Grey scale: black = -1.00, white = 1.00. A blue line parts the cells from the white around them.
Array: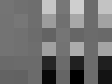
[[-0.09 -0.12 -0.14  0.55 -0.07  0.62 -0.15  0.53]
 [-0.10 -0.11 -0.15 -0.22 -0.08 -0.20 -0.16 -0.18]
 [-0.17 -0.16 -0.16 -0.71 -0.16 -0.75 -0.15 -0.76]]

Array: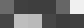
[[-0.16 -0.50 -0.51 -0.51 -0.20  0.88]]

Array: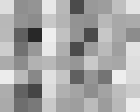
[[ 0.74  0.12  0.16  0.82  0.44 -0.41  0.20  0.23  0.50  0.79]
 [ 0.45 -0.25 -0.69  0.87  0.51  0.16 -0.42  0.56  0.32  0.10]
 [ 0.34  0.10  0.40  0.44  0.27  0.18  0.58  0.33  0.31  0.74]
 [ 0.36 -0.23 -0.46  0.71  0.38  0.29  0.11  0.28  0.48  0.59]]

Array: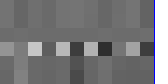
[[-0.10 -0.20 -0.13 -0.17 -0.10 -0.09 -0.12 -0.19 -0.14 -0.09 -0.22]
 [-0.15 -0.14 -0.15 -0.15 -0.15 -0.15 -0.15 -0.14 -0.15 -0.15 -0.14]
 [-0.17 -0.02 -0.18 -0.19 -0.18 -0.36 -0.19 -0.12 -0.20 -0.22 -0.20]]

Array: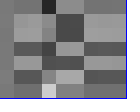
[[-0.05 -0.10 -0.10 -0.70  0.10  0.10 -0.10 -0.10 -0.09]
 [-0.06  0.22  0.23  0.03 -0.43 -0.43  0.24  0.23  0.22]
 [-0.05  0.19  0.19 -0.37 -0.36 -0.37  0.19  0.19  0.18]
 [-0.05 -0.13 -0.13  0.61  0.00  0.01 -0.12 -0.12 -0.12]]

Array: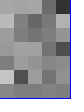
[[ 0.31  0.29  0.30 -0.16 -0.61]
 [ 0.22 -0.01 -0.08 -0.01  0.16]
 [-0.01  0.22  0.16  0.06  0.10]
 [ 0.06 -0.01 -0.02  0.02 -0.02]]

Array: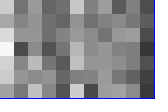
[[ 0.60 -0.10  0.21 -0.21 -0.13  0.56  0.01  0.23 -0.29  0.00 -0.39]
 [ 0.71  0.17  0.17 -0.13  0.03  0.20  0.09 -0.09  0.19  0.23 -0.41]
 [ 0.65  0.05  0.46 -0.08 -0.30  0.50  0.17  0.18  0.11 -0.01 -0.37]
 [ 0.26 -0.06  0.51  0.05 -0.35  0.61 -0.42  0.23  0.27  0.09 -0.55]]

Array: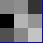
[[ 0.05  0.11 -0.60]
 [-0.37  0.07  0.54]]

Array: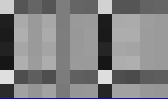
[[ 0.62 -0.33 -0.21 -0.33 -0.02 -0.21 -0.22  0.65 -0.33 -0.33 -0.22 -0.21]
 [-0.79  0.37  0.21  0.34 -0.01  0.19  0.22 -0.80  0.36  0.36  0.22  0.21]
 [-0.83  0.37  0.22  0.36 -0.01  0.21  0.21 -0.83  0.36  0.37  0.22  0.21]
 [-0.66  0.27  0.17  0.27 -0.05  0.18  0.19 -0.71  0.27  0.27  0.19  0.18]]
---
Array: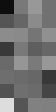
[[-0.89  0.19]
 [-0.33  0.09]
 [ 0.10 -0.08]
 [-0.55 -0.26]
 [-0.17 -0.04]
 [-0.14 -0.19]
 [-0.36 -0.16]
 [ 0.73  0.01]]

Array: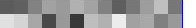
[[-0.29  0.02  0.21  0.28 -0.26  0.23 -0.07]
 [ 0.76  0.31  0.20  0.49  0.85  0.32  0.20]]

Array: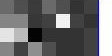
[[-0.17 -0.54 -0.38 -0.49]
 [ 0.04 -0.57  0.90 -0.60]
 [ 0.79 -0.97 -0.60 -0.49]
 [ 0.04  0.12 -0.60 -0.49]]

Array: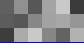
[[-0.25 -0.32  0.58]
 [-0.28  0.06  0.31]
 [-0.52  0.58 -0.22]]

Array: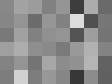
[[ 0.07  0.22  0.17  0.35]
 [ 0.05 -0.15  0.02 -0.37]
 [-0.05  0.01  0.16  0.24]
 [ 0.25  0.12 -0.04  0.39]
 [ 0.03 -0.09  0.10  0.42]
 [-0.02 -0.02  0.05  0.10]]

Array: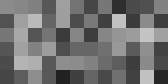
[[ 0.09  0.00  0.25 -0.45 -0.64 -0.37]
 [-0.36  0.46  0.24 -0.05  0.51  0.09]
 [-0.07 -0.33 -0.54 -0.52  0.17  0.54]
 [-0.33  0.02 -0.39 -0.20  0.20  0.12]
 [-0.41  0.37  0.11  0.02 -0.27  0.08]
 [-0.45  0.11 -0.74 -0.21 -0.12  0.51]]
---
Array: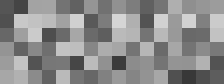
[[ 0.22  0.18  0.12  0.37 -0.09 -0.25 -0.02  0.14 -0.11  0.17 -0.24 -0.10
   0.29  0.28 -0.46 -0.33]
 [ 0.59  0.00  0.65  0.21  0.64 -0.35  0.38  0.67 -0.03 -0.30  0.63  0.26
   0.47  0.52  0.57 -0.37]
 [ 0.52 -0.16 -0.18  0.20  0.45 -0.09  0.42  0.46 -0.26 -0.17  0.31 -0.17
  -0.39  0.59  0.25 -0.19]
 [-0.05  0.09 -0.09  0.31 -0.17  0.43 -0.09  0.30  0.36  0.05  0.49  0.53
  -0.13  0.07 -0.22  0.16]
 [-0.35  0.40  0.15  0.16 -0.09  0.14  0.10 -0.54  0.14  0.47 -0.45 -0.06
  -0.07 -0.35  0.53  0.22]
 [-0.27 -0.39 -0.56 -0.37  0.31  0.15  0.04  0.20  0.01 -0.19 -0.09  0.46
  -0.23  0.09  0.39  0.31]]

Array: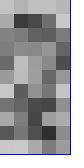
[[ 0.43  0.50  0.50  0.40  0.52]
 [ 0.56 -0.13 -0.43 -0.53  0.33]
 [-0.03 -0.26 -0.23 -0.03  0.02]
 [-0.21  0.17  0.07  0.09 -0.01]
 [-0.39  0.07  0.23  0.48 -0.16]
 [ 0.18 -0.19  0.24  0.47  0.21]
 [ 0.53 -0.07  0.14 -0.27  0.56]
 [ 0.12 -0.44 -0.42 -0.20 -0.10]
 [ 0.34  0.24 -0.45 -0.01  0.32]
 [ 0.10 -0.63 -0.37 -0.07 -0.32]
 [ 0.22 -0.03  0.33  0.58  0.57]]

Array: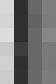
[[-0.01 -0.19 -0.65  0.69]
 [-0.03 -0.22 -0.63  0.66]
 [ 0.06 -0.18 -0.63  0.72]
 [-0.04 -0.18 -0.52  0.58]
 [-0.05 -0.19 -0.63  0.63]
 [-0.03 -0.18 -0.62  0.60]]

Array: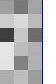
[[ 0.29 -0.05  0.25]
 [ 0.47  0.70  0.60]
 [-0.15  0.56 -0.51]
 [ 0.38  0.47  0.79]
 [ 0.40  0.01  0.78]
 [ 0.23  0.48  0.36]]

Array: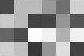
[[ 0.64 -0.12  0.20  0.46  0.45 -0.43]
 [-0.33  0.18 -0.45 -0.47  0.45  0.58]
 [ 0.88  0.38  0.89  0.97 -0.40 -0.21]
 [-0.48  0.74  0.17 -0.57  0.50  0.62]]

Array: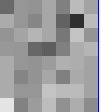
[[ 0.28  0.47  0.00  0.31  0.15  0.18 -0.18]
 [ 0.47 -0.63 -0.23  0.31  0.05  0.18  0.34]
 [ 0.16  0.53 -0.07  0.31  0.42  0.29  0.16]
 [ 0.42  0.36  0.00 -0.26 -0.19  0.18  0.19]
 [ 0.28  0.36  0.38  0.22  0.15  0.18  0.34]
 [ 0.28  0.33  0.00  0.31  0.15  0.04  0.34]
 [ 0.28  0.46  0.46  0.53  0.18  0.18  0.34]
 [ 0.10  0.36  0.14  0.48  0.22  0.02  0.79]]
